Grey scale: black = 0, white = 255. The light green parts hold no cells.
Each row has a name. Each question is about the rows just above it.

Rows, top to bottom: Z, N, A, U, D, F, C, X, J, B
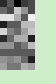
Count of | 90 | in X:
5
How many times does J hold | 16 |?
0
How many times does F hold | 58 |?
0
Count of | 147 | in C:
2
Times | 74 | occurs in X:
0
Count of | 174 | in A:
1

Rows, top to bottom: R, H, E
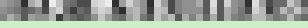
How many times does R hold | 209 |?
4
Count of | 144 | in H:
8
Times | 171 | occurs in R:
3
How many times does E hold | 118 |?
4
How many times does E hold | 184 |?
6
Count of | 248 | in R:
0

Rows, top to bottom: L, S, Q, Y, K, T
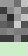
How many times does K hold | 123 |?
3
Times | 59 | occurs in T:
3
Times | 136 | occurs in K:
1

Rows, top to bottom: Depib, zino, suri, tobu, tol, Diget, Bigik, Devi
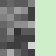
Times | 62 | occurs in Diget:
3
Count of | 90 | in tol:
3

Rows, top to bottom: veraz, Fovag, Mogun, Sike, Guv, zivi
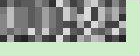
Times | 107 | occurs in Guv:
5
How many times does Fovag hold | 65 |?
1
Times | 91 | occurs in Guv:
3

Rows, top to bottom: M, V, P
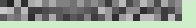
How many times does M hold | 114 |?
5
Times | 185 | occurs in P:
4
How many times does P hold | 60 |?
3

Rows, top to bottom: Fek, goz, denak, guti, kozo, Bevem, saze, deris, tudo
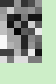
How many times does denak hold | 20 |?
3
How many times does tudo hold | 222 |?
3
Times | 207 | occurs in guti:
1
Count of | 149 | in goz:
2
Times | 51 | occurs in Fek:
3

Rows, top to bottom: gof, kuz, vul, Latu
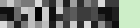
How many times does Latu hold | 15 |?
1
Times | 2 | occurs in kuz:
1
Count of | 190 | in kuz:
1
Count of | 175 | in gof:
1
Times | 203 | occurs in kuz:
3

